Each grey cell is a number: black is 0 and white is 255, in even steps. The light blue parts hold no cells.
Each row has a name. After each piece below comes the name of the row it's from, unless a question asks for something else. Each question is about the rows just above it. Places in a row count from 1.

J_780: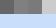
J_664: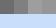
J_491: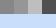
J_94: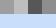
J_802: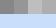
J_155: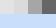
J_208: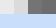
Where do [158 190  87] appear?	J_94
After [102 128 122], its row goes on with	[204]
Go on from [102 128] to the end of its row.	[122 204]
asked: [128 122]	J_780
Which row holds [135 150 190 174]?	J_802
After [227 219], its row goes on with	[166 102]
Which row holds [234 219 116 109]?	J_208

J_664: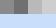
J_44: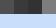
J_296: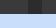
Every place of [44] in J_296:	3
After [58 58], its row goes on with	[44 58]
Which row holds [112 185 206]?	J_664

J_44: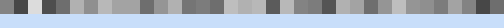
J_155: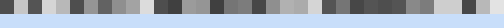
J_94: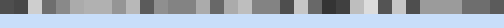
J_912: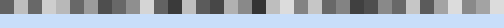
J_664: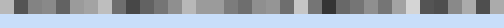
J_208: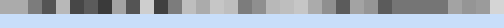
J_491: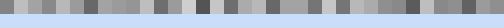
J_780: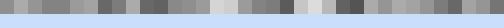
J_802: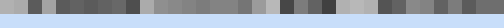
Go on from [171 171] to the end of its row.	[124  84 184  71  91  58 163  84 206  64 124 190 171 198 190 124 143 184
 190 198 171 143  91 163 149  91 117 117 117 117 163 149 155 213]
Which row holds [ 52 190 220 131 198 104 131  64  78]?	J_912

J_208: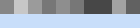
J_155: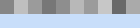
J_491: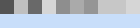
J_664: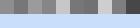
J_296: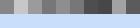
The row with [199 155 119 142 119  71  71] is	J_208
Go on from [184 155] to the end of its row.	[199 105 170]
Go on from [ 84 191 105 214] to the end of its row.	[142 170 149 199 199 214]
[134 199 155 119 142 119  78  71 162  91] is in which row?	J_296
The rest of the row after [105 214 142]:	[170 149 199 199 214]
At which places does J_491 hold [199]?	8 9
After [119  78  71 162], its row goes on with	[91]

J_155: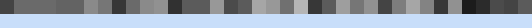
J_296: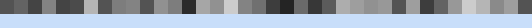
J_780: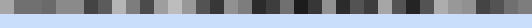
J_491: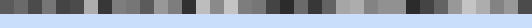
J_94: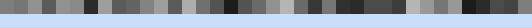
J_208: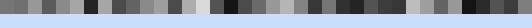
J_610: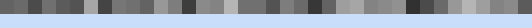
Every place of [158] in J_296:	26 30 37
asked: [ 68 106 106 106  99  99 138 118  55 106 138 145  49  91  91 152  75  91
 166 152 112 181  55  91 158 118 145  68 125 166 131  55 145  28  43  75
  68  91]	J_155
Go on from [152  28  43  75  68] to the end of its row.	[125]
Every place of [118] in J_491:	4 10 19

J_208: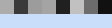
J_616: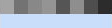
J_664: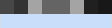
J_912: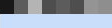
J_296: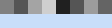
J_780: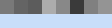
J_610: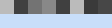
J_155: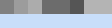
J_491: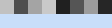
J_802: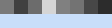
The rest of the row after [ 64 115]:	[136  64 187  58  71]
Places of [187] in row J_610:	1 6
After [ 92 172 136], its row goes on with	[ 58 128 148]
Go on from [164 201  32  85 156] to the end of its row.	[38]
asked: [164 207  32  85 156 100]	J_296
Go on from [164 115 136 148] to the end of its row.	[ 85 142  78  44]

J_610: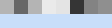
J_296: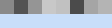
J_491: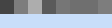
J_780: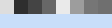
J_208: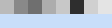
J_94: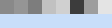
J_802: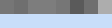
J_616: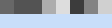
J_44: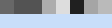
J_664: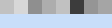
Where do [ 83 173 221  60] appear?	J_616
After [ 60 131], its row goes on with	[208]
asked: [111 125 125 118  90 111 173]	J_802
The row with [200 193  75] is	J_296
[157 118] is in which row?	J_780

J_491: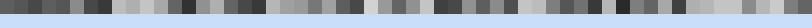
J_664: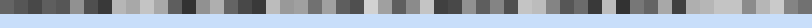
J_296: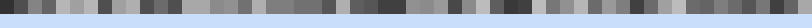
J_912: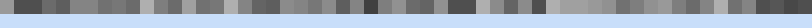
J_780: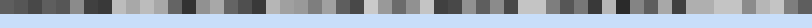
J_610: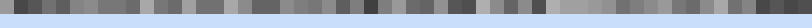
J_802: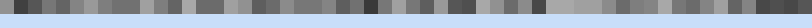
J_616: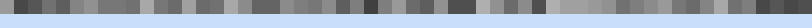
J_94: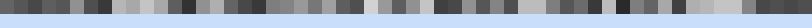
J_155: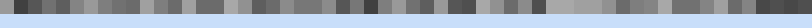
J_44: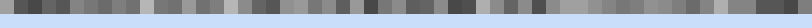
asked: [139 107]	J_802
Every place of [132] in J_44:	6 44 51 53 54
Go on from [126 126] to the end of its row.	[113 113  86 175  94  86  64  64 145 139 153  72 139 188  94  57  64 188
 119 145 182 107 153 126  64 107 160 188 107 100 126 107  86 119  64 100
 168]
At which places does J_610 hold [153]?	1 29 43 48
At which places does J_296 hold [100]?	4 51 57
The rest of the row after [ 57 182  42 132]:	[ 94 168  64 175 175 196 196 139 182 196 126  94]

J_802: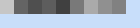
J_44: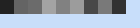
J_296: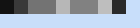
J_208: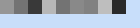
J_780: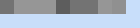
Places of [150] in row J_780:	2 3 4 8
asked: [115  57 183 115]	J_208
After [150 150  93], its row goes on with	[115 115 150 144]

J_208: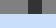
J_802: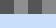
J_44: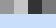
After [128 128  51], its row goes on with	[128]
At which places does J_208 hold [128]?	1 2 4
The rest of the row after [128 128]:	[ 51 128]
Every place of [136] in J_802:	4
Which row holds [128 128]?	J_208
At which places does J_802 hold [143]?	2

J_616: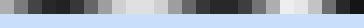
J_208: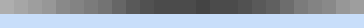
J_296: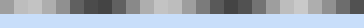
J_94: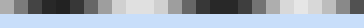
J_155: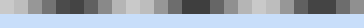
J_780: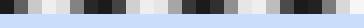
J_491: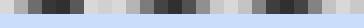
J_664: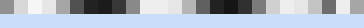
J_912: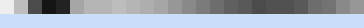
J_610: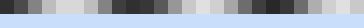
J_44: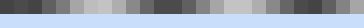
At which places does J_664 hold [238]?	11 12 21 25
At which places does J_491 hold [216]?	1 7 9 17 25
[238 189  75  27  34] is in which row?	J_780
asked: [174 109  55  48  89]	J_491
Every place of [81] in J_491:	14
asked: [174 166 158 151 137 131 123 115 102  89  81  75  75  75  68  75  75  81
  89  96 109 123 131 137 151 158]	J_208

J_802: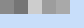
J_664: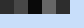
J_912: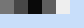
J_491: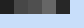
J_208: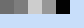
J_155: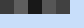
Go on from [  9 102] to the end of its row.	[45]
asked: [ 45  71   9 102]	J_664
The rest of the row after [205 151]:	[2]
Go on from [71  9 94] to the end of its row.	[238]

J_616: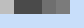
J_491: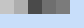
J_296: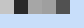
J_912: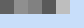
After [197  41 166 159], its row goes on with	[81]
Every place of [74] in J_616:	2 3

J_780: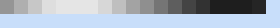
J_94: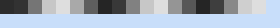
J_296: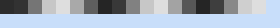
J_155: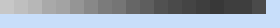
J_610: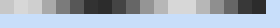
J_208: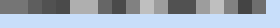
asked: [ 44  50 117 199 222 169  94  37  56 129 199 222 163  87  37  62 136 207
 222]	J_296
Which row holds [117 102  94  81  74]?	J_155

